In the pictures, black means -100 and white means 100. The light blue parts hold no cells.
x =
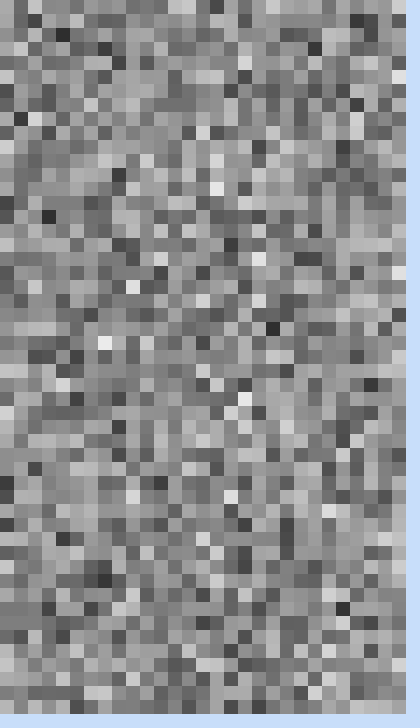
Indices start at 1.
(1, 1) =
33
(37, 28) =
-7
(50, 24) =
19
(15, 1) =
-46
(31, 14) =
43
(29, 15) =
-7
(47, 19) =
-2
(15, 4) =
-1
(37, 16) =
23
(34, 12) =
13
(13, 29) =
-18
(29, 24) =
30
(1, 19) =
24
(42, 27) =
-23
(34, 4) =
7
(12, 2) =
-6
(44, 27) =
29
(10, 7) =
28
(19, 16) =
-14
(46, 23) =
27
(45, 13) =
12
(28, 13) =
9
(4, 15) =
7
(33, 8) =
15
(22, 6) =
27
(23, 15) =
-16
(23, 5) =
-12
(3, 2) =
-10
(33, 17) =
23
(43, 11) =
-27
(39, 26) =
24
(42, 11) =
-11
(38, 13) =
22
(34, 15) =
32
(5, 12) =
11
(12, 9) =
38
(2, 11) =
0
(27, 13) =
-15
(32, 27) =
20
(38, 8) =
-13

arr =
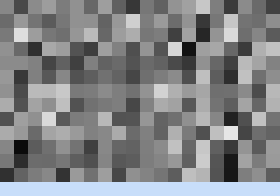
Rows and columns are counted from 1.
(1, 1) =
6
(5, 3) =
1
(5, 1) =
9
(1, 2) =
-43
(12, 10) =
-27
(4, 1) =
14
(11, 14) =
-19
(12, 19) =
-3
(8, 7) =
-11
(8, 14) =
-32
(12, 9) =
-31
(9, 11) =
18
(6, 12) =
-2
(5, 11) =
-17
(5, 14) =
-57
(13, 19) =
12
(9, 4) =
70
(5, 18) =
46
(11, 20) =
22
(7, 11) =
15
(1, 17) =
-54
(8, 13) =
27
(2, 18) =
-10
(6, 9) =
-22
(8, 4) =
12
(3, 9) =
23
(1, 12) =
-24
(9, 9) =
-35
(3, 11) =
-7
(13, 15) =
41
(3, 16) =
16
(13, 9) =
-44
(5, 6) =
-50
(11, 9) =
-20
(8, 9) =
-1
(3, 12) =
-2

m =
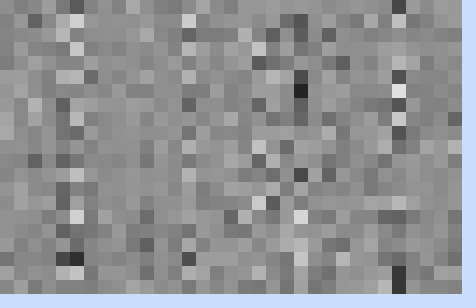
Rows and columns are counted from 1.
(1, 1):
11
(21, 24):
-1
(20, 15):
28
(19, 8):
7
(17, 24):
22
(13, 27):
-5
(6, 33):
13
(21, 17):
15
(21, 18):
-4
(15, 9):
9
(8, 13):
15
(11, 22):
27
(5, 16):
6
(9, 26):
12
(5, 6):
4
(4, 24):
24
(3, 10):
18
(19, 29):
-16
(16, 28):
-20
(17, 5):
-23
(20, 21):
-4
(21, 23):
-8
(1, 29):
-44
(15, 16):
3
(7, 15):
-1
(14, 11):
14
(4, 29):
26
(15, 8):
11
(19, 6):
-63
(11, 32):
19
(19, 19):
15
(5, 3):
25
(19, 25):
42
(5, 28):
19
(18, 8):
12
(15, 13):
13
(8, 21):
8
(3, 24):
-24
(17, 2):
10
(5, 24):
-5

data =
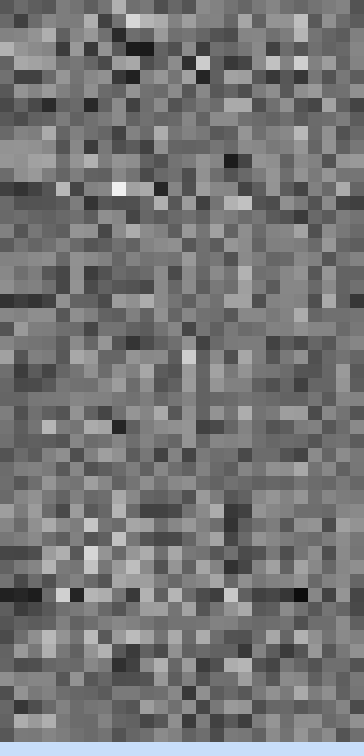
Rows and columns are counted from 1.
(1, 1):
-32
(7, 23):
21
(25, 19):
-3
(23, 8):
-22
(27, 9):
11
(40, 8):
16
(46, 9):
21
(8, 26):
-47
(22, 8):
-41
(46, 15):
35
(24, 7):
-45
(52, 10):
-23
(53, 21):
-10
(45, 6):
-23
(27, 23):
-34
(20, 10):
-22
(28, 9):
23
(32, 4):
-27
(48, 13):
-19
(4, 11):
-80
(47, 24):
-32
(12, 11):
-23
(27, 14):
21
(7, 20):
11
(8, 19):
-38
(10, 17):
-25
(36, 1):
-17
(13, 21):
-14
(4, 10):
-79
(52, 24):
-17
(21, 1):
12
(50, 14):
-56
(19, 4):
11
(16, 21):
-36
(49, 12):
19
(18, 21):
1
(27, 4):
-46
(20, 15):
-19
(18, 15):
-12

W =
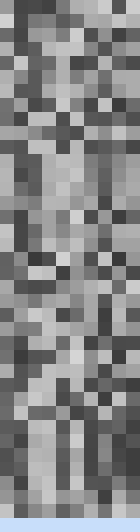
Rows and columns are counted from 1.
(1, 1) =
21
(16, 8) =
19
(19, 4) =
-39
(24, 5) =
42
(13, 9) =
11
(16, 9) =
-51
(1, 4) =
-48
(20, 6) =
14
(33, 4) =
40
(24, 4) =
52
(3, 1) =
-17
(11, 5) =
-39
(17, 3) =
-18
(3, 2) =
-45
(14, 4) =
33
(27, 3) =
-19
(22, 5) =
33
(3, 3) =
20
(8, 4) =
-27
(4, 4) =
43
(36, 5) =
17
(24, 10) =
15
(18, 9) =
27
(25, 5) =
-17
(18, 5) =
27
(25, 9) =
-42
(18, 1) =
46
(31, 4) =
51
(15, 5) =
41
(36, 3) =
27
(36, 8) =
-50
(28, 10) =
-51
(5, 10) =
-41
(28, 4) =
50
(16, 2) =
-46
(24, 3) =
-1
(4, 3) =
-27
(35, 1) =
10
